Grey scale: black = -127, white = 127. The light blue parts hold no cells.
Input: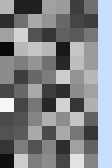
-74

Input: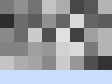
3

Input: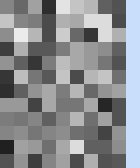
-95

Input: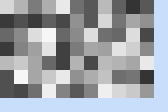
-47

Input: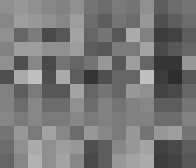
-19
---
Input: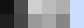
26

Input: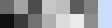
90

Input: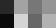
84

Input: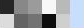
-12

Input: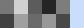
-21

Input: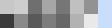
-24

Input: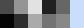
42
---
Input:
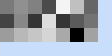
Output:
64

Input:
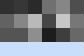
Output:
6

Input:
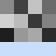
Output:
67

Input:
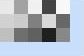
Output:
-59

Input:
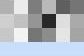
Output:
-32

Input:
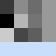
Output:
-19

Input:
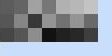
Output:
55
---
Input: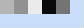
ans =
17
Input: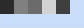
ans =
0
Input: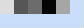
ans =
-41
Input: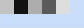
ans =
-110
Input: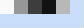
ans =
23
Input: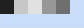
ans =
71
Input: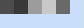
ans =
-71
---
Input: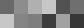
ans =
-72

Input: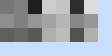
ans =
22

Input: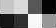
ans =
23

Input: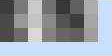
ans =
37

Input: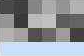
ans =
-27

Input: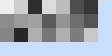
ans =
-43
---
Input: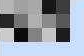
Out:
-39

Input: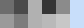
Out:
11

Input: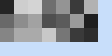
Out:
-97

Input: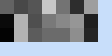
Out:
-96

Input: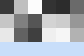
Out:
23

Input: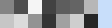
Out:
55

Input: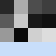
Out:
-110

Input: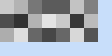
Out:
59

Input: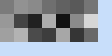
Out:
86

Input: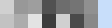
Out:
16
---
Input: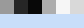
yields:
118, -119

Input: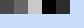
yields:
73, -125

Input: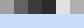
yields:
97, -84

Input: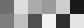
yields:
113, -103

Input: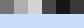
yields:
84, -105

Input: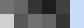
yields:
80, -97

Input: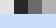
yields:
97, -86

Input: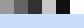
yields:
125, -111
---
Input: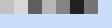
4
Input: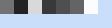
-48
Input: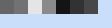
-107
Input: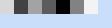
-125
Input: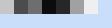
-88
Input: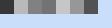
70
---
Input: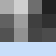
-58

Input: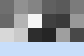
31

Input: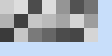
-57

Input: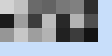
-67

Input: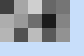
-38

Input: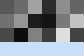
94

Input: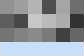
-63

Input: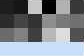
93

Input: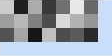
-36

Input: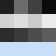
-50
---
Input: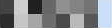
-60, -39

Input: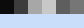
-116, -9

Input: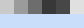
74, 96

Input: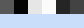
-39, -60

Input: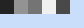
-92, -54

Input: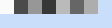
122, 45

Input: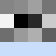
5, -32
